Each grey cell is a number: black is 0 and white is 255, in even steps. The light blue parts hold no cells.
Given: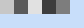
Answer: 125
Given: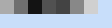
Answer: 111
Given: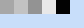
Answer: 167
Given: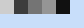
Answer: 116
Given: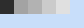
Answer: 178
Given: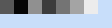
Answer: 116
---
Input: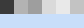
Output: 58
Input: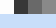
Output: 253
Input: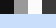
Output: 17
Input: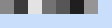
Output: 135
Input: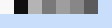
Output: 248
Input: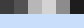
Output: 60
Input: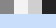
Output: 134
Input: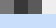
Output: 119
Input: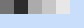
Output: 115
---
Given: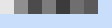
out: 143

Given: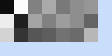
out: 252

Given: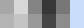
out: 215

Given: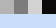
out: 124

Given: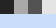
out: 169

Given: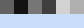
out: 18

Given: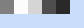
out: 252

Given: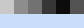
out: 141
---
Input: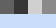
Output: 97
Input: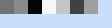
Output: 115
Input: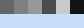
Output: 102
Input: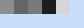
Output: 141
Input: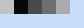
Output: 194
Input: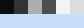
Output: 13
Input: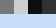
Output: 119
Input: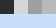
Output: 45
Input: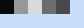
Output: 9
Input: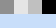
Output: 143
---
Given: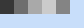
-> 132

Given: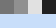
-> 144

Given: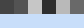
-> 83

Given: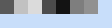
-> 89

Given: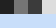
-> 117

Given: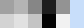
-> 134

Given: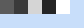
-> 91

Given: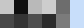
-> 52

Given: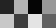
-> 62
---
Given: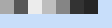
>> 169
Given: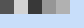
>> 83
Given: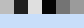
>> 189
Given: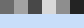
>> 108
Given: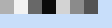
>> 176
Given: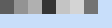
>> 93
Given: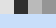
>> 225
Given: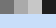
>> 115
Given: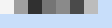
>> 244
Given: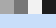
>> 169
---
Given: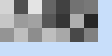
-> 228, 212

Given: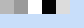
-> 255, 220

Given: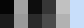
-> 193, 178

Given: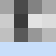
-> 227, 220

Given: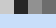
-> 202, 145

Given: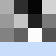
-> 252, 211

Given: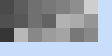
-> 206, 184

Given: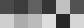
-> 221, 213

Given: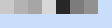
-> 215, 201

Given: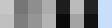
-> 199, 192
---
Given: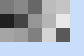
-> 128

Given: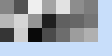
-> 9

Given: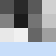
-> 102

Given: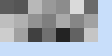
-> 64

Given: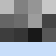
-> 24

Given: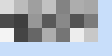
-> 102

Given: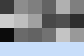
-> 99

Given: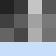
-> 174

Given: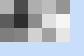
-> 209

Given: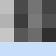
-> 108
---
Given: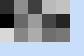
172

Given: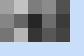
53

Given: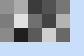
90

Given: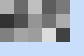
157

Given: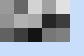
19

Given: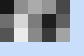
137
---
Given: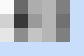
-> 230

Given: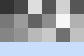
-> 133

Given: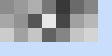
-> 204

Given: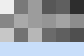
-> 199

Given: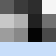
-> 157

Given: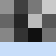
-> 134

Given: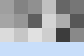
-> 219

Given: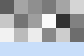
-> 242

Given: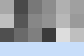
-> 79

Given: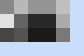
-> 69
